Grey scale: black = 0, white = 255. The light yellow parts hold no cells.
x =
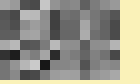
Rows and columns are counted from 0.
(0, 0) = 165
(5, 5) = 43
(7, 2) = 68
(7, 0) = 117
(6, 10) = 140
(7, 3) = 73
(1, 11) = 85
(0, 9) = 124
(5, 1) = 29
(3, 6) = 103
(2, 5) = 64
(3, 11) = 75
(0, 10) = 141
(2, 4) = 144
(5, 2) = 144
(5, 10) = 114
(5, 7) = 124
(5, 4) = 165
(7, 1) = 137
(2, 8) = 166
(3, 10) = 100
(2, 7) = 104
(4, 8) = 93
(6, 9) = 127
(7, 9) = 149
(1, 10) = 105

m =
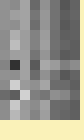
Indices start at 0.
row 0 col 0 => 146
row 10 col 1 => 200
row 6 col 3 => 90
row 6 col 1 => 49
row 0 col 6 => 86
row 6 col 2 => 163
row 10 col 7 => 94
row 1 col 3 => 118
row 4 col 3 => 130
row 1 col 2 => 163
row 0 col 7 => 99
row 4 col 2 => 157
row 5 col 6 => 91
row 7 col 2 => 162
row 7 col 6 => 88
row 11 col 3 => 132
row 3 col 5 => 112
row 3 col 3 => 130
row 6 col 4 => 168
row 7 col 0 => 145
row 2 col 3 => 110
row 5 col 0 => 144
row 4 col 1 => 189
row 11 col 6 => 102
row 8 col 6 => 107
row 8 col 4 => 165
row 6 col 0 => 132
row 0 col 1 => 139
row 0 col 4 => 145

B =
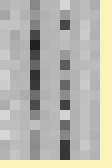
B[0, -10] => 179
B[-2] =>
[176, 187, 185, 140, 182, 182, 56, 176, 201, 181]
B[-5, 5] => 185
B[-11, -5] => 183
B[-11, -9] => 176
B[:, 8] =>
[188, 187, 198, 203, 190, 195, 186, 196, 201, 191, 192, 193, 193, 192, 201, 188]
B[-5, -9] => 187
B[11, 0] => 214
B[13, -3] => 178
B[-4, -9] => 189
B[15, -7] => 144
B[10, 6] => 64
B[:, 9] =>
[173, 183, 180, 177, 184, 179, 187, 182, 179, 186, 179, 178, 181, 176, 181, 178]
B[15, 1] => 195
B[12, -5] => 183
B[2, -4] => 70
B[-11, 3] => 67
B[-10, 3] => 100
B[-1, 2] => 185
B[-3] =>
[214, 196, 187, 144, 183, 186, 135, 178, 192, 176]
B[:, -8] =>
[184, 178, 187, 185, 180, 182, 179, 182, 184, 173, 185, 183, 183, 187, 185, 185]
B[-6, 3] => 74
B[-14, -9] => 194
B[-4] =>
[189, 189, 183, 190, 181, 183, 103, 178, 193, 181]
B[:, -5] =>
[184, 183, 184, 181, 182, 183, 183, 183, 184, 183, 185, 185, 183, 186, 182, 184]
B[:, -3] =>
[179, 179, 176, 176, 182, 180, 183, 179, 178, 181, 179, 177, 178, 178, 176, 181]
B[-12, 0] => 192
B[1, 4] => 177
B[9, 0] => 185
